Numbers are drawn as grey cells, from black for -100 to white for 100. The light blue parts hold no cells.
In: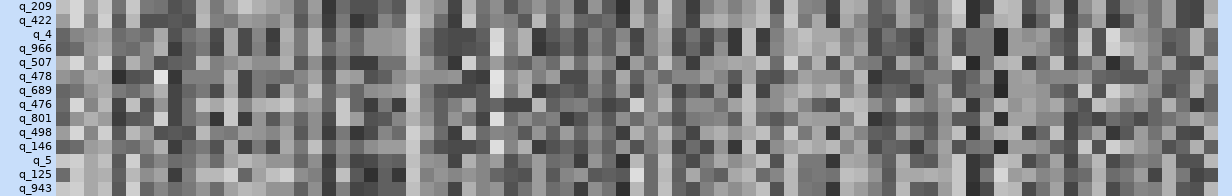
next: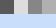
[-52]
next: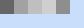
[0]

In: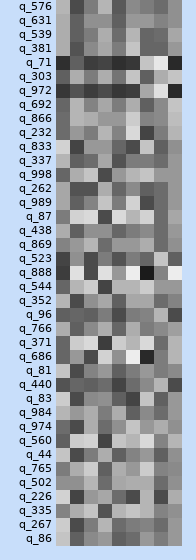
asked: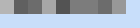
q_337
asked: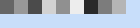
q_686
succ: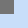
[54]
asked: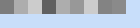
q_765
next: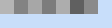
[54]
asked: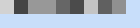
q_833
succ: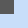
[8]

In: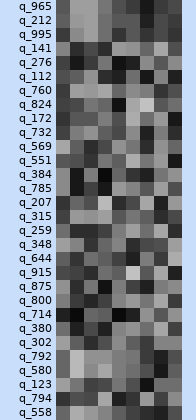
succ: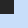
[-49]
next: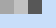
[-14]
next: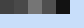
[-14]

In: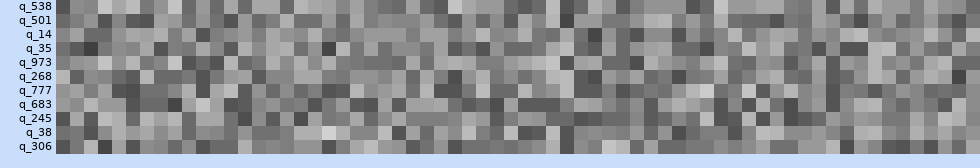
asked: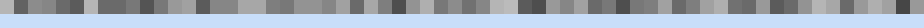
q_268
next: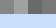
[-39]
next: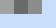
[5]
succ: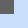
[10]
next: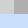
[5]
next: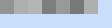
[-11]

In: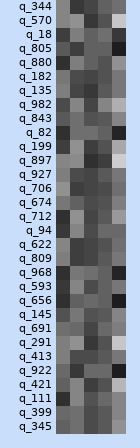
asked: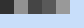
q_712
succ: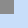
[-62]

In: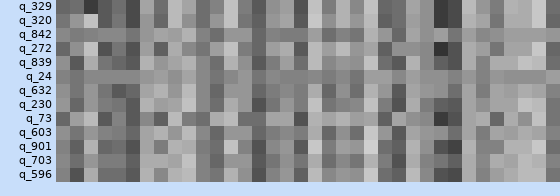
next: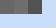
[29]
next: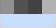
[2]
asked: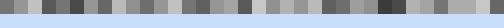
q_320

